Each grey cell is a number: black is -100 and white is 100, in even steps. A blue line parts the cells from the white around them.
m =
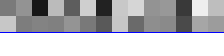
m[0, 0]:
-4
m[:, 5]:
[62, -5]
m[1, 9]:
11
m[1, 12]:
30
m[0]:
[-4, 15, -82, 47, -27, 62, -73, 57, 68, 15, 19, -55, 87, 49]
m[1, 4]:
16
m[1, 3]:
0
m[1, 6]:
-30

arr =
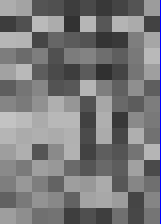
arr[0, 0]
36
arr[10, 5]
-33
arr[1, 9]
-48
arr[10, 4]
-17
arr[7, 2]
34
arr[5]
[-26, -8, 5, -35, -31, 42, -1, -25, 12, -26]
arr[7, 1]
47
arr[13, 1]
11
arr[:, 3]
[-37, 35, -20, -37, -42, -35, 37, 44, 34, 8, 19, -22, 7, -10]
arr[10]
[8, -4, 25, 19, -17, -33, -18, -27, 26, -42]
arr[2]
[43, 41, -45, -20, -29, -35, -59, -55, -1, 30]
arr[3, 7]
-26
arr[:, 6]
[-56, -32, -59, -14, -62, -1, 31, 37, 34, -26, -18, 34, 32, -51]
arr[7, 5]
-49
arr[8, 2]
37
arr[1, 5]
43
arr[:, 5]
[-43, 43, -35, 3, -29, 42, -36, -49, -41, -48, -33, 19, 28, -38]
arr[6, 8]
-28
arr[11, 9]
-13
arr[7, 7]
-56
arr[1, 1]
-37
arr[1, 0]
-52
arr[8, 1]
34
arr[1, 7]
41
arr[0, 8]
-34
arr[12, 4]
-23
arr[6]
[4, -4, 14, 37, 18, -36, 31, -18, -28, -2]
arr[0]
[36, 28, -34, -37, -52, -43, -56, -47, -34, 22]
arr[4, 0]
27

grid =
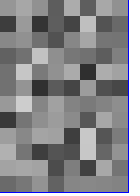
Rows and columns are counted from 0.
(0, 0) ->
18
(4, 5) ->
-63
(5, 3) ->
-29
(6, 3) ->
26
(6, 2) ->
4
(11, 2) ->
15
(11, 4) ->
5
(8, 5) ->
57
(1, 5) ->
50
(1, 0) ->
-52
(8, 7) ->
-3
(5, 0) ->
-11
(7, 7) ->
9
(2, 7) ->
-9
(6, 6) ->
3
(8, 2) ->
29
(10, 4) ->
-1
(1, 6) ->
-35
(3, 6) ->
-27
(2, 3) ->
-36
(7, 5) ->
-32
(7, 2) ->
12
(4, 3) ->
14
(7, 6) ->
31
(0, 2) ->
14
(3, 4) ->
-7
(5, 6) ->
-37
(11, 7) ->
3

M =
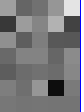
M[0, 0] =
25
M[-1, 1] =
-9
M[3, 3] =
-20
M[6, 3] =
-9
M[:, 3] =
[18, 40, -31, -20, -15, -90, -9]
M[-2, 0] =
-1
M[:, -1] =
[79, -48, -32, 9, 6, -4, -9]
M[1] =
[-56, 22, 4, 40, -48]

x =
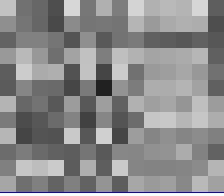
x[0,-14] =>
52
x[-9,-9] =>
51
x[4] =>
[-27, 60, 34, 37, -36, 52, -46, 59, -11, 21, 24, 31, 19, -11]
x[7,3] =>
-16
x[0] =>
[52, -11, -19, -39, 69, -7, 38, -2, 66, 39, 45, 41, 68, -26]
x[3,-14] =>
20
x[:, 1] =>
[-11, -8, 1, 45, 60, 5, -19, -40, -46, -3, 55, -13]
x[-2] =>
[0, 55, 48, 59, -28, 37, -26, 58, 4, 3, 3, 4, 9, 42]
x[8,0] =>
43
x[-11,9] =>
21
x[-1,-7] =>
-27
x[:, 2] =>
[-19, -20, 1, 19, 34, -15, -10, -32, -34, -17, 48, 0]
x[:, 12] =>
[68, 36, -24, 43, 19, 27, 50, 55, 10, 2, 9, 45]
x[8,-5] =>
4
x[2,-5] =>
-25
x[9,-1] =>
-23
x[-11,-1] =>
-39
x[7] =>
[-4, -40, -32, -16, 3, -49, 5, -34, -15, 55, 57, 43, 55, 36]
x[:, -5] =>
[39, 21, -25, 29, 21, 36, 25, 55, 4, 14, 3, 21]
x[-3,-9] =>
-8
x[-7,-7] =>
15
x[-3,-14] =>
-15
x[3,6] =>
-1
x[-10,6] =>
-30
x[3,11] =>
34
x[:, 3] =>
[-39, -43, -8, -13, 37, -17, -31, -16, -36, -24, 59, -22]
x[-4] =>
[43, -46, -34, -36, 58, -32, 63, -45, 23, 4, 13, 4, 10, 0]
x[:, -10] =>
[69, 9, -34, 28, -36, -45, 22, 3, 58, -27, -28, 0]
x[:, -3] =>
[41, 38, -32, 34, 31, 41, 17, 43, 4, 35, 4, 7]
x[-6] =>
[41, -19, -10, -31, 22, -31, 24, -24, 39, 25, 30, 17, 50, 22]
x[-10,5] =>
12

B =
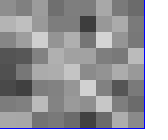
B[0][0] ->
11
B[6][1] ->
0
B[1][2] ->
20
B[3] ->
[-34, -32, 2, 38, 26, 27, -1, -5, 47]
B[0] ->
[11, 0, 22, -13, -1, -2, 32, -4, -16]
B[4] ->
[-37, -7, 34, 36, 54, 9, 15, 35, 20]
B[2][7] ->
17
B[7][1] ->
31
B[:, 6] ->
[32, 19, 66, -1, 15, 1, 56, -16]
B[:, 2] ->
[22, 20, 62, 2, 34, -1, 47, -10]
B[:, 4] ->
[-1, -2, 37, 26, 54, 18, 21, -16]
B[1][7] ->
34
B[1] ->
[41, 50, 20, -2, -2, -52, 19, 34, -4]
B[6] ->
[-3, 0, 47, 3, 21, 12, 56, -1, -16]
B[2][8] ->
-6
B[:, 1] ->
[0, 50, 24, -32, -7, -50, 0, 31]
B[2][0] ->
5

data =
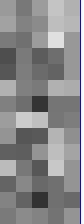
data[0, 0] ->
21
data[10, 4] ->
16
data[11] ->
[-21, 7, -17, -12, 16]
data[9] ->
[-25, -26, 15, 49, 29]
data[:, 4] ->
[39, 44, 19, 19, 20, 35, -8, -2, 12, 29, 16, 16, -18, 15]
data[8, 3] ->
41
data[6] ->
[0, -14, -59, -9, -8]
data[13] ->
[-5, 9, 3, -10, 15]
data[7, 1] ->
60
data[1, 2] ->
9
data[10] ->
[47, -6, -31, 56, 16]
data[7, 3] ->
-7
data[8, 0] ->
16
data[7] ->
[23, 60, 50, -7, -2]
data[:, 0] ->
[21, 27, -4, -39, -33, 39, 0, 23, 16, -25, 47, -21, 3, -5]
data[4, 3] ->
-22
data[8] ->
[16, -33, -30, 41, 12]
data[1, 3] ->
49

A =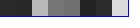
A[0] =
-67
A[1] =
-68
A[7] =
72
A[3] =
-7

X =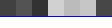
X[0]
-49
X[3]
65
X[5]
55

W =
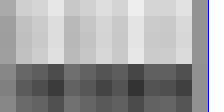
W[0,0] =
33
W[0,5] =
64
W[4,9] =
-25
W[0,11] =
77
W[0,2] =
67
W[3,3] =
76
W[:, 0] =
[33, 25, 24, 25, 6, 0, 6]
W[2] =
[24, 50, 58, 73, 44, 53, 66, 57, 79, 58, 57, 69, 15]
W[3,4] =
46
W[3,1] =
51
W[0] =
[33, 62, 67, 81, 57, 64, 74, 66, 87, 67, 67, 77, 15]
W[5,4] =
-23
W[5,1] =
-29
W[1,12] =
15
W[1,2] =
59
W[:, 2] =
[67, 59, 58, 61, -26, -39, -22]
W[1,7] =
58
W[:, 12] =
[15, 15, 15, 15, 14, 14, 14]
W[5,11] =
-50
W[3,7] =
58
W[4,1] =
-19
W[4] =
[6, -19, -26, -40, -13, -23, -34, -27, -45, -25, -25, -37, 14]
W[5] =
[0, -29, -39, -54, -23, -32, -47, -34, -60, -35, -38, -50, 14]
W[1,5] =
55
